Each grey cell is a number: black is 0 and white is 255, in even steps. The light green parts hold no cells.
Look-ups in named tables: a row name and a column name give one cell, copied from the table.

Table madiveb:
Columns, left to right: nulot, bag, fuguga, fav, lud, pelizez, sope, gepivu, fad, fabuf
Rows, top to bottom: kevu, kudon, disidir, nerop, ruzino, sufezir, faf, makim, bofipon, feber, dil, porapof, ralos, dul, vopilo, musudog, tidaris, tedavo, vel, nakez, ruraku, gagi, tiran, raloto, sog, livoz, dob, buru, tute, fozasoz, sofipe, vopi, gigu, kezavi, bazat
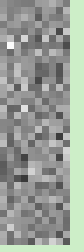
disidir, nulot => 170
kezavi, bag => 114
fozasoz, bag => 123
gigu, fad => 143
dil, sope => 102
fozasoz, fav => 148
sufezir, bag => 191
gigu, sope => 132
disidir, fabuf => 151
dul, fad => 123
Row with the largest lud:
sog

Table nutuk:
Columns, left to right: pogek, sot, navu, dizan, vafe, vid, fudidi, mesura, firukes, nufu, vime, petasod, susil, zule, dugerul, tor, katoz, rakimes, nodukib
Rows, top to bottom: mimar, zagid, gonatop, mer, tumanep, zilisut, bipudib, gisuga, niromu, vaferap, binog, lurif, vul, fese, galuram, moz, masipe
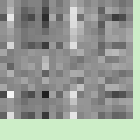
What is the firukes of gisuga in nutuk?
146
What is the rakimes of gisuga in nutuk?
165
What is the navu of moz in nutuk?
137
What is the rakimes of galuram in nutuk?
160
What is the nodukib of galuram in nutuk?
163
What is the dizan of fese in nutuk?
95
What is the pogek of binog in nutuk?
145
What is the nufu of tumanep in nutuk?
150
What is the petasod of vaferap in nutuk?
138
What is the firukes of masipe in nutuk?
111
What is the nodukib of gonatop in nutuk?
129
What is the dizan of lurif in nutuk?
163
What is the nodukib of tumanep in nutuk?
165
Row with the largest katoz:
gisuga

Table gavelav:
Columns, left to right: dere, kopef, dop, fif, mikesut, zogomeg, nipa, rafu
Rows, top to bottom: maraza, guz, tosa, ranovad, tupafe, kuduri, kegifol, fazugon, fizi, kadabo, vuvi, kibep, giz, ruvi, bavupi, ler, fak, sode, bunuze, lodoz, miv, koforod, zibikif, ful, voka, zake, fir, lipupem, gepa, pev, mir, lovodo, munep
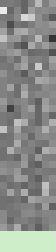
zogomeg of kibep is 168
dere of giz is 129
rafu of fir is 133
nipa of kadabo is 115
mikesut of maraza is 131
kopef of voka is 136
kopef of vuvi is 123

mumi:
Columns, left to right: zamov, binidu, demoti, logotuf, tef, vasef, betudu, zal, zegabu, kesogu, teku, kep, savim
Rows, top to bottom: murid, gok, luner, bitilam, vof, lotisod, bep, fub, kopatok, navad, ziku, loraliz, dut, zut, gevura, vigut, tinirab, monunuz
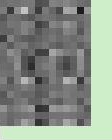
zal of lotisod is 119
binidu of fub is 142
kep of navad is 140
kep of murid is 111
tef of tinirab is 119
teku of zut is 115
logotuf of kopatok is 82
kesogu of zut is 124
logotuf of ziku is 94

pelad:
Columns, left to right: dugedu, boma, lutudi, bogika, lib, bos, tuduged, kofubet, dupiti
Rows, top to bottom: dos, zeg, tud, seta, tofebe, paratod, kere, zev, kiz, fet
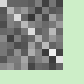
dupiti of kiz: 228
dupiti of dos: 67
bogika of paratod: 88
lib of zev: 173
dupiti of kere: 117
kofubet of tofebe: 185

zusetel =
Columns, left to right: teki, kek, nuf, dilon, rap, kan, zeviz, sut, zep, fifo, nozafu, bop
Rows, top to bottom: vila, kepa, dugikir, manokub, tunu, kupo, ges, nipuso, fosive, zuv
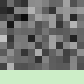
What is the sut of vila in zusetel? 102
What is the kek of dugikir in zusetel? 93
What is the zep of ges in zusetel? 54
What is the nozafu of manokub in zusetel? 180
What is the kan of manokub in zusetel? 82
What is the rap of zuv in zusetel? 90
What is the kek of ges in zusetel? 72

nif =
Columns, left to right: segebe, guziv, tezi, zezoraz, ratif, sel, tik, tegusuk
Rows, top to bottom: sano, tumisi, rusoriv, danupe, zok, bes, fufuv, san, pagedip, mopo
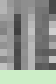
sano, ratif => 143
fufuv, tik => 110
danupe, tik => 111
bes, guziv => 151
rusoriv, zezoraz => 140
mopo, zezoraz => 144
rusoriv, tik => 108
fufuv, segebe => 146
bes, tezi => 94
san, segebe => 179
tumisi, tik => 116
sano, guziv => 151
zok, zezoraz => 143
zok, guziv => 154
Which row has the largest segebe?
mopo

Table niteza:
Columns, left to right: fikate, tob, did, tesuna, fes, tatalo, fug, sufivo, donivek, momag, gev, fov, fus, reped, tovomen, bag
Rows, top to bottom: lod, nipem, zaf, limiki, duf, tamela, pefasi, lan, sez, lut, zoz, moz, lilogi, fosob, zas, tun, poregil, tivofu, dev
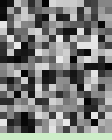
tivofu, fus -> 133
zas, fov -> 202
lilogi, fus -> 216
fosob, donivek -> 47
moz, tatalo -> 150
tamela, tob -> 224
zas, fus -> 4
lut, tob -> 171
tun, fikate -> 186
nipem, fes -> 77
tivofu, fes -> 22
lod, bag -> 134
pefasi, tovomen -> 107
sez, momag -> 199
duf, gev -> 18
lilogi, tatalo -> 221
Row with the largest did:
pefasi

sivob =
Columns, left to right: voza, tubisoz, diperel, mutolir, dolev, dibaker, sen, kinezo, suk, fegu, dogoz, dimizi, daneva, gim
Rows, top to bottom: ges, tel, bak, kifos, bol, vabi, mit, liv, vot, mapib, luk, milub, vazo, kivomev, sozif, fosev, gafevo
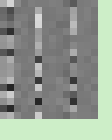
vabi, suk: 121
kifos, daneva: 124
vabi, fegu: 113
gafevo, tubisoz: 179
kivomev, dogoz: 91
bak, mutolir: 126
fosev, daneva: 124
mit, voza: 147
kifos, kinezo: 124
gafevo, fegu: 107
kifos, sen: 122
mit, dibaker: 176
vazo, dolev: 119
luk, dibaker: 182
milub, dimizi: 121
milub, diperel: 128
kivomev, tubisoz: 204
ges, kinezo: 127
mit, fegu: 114
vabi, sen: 120

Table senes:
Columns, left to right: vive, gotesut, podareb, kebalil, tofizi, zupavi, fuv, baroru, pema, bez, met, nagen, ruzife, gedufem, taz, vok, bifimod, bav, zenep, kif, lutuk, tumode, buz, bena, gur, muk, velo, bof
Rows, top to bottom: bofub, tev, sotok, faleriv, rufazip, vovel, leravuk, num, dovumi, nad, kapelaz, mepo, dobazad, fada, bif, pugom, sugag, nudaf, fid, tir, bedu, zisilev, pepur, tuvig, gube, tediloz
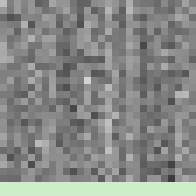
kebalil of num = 136
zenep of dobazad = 140
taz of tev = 118
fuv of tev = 114
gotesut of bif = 109
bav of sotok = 106
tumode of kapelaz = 115
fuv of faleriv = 139
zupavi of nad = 109
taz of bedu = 133
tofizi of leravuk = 119
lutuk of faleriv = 125
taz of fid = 147
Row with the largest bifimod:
sugag

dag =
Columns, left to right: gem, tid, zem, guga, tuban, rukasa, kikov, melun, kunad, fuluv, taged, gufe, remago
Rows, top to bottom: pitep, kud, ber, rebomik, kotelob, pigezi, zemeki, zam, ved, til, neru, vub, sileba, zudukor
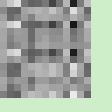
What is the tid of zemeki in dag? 124
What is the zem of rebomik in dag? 225
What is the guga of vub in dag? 152
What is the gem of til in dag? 142
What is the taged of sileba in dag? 166
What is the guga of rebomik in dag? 112
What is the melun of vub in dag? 136

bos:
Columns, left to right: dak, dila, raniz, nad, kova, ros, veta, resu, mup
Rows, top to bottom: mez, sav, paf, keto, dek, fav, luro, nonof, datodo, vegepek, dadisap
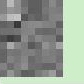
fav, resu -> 123
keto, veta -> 130
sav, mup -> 124
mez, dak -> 131
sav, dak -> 131
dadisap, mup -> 109
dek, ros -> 108

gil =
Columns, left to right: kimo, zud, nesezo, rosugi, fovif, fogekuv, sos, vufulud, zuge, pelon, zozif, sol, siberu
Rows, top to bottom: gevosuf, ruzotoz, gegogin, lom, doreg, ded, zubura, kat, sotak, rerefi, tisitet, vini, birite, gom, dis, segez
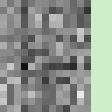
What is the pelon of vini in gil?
68
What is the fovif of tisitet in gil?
97
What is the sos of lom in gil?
102
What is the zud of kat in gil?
137
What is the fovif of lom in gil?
145
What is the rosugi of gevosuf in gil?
92
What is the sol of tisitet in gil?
157
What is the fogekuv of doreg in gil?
129
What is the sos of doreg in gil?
107
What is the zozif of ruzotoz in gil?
109
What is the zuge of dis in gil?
153
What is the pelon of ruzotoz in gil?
131
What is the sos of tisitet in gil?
97
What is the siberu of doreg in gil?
147
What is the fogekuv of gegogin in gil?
191
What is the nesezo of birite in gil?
157

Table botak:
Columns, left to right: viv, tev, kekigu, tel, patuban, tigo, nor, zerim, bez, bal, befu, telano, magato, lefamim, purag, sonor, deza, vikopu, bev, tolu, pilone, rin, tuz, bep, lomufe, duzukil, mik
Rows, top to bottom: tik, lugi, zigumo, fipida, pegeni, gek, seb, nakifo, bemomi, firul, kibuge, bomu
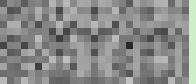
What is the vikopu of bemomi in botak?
130
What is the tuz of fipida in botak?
150
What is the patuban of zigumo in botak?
117
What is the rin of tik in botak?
151
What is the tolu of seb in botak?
154
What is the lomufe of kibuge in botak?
100
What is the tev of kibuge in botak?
116
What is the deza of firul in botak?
98
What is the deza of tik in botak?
140
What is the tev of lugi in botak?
84
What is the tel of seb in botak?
71
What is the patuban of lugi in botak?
134
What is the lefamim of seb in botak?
126
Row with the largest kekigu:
fipida

